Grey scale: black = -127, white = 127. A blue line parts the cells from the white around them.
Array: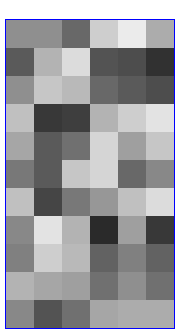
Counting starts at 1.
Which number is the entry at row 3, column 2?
70
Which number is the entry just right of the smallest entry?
31
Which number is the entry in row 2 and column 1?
-37
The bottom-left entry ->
8
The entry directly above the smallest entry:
23
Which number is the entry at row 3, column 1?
15
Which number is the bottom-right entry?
44
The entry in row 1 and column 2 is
15
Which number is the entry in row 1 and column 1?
15
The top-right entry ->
44
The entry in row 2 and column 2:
51
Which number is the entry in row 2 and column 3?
92
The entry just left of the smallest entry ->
51
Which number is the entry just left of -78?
-50
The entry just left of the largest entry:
78
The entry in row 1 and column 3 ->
-23

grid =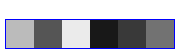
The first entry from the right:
-13
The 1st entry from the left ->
59
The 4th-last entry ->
107

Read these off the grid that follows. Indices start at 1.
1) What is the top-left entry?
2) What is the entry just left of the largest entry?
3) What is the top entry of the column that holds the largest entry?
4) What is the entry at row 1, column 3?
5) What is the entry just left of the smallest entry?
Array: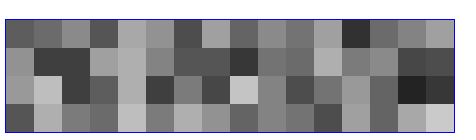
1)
-34
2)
40
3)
32
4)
10
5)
-27

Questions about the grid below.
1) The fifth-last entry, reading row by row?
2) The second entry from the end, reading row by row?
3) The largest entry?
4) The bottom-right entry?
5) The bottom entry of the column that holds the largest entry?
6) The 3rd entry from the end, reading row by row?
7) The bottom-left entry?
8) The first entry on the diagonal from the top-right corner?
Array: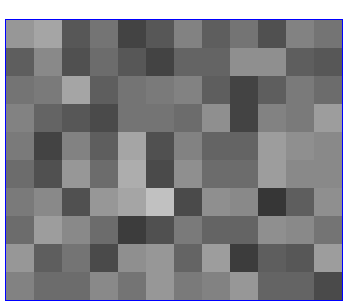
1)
2
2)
-27
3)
65
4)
-53
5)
23
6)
-27
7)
2
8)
-11

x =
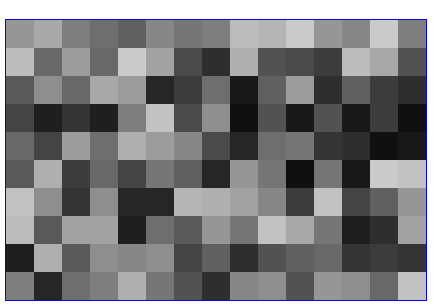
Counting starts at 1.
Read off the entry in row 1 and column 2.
40
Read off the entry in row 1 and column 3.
-1
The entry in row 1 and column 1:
22
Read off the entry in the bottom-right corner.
66
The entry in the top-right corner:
-1
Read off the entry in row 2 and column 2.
-23
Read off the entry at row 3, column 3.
-23
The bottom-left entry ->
-1
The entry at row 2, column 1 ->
60
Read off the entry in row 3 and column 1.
-38
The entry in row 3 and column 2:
14
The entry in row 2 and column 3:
28

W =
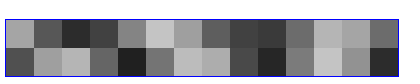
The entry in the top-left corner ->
37
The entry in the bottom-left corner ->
-47
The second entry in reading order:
-40
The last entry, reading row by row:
-83
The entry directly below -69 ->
-89
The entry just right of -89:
-4
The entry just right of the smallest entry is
-11

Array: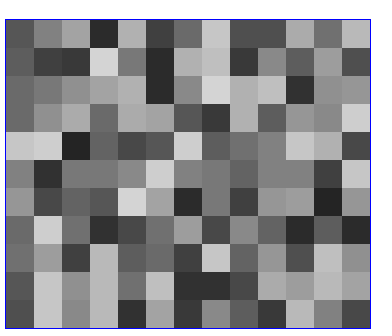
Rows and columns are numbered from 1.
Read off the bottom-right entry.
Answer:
-55
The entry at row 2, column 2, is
-63
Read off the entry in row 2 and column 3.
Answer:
-70
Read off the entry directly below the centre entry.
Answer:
-84
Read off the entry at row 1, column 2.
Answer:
1
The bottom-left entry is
-48
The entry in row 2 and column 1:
-34
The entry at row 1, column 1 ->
-41
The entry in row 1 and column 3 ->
35
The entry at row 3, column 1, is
-21
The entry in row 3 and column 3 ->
16
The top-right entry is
57

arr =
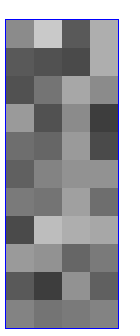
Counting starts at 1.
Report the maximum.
73
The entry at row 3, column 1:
-46
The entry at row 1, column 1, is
11
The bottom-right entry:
3
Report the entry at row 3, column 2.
-11
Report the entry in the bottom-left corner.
3
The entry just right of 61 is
46
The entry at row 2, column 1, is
-38
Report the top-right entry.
46
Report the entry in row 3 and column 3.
39

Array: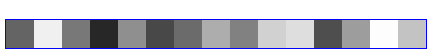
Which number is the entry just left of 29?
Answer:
-49
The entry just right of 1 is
81
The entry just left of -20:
-55
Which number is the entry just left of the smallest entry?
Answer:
-7
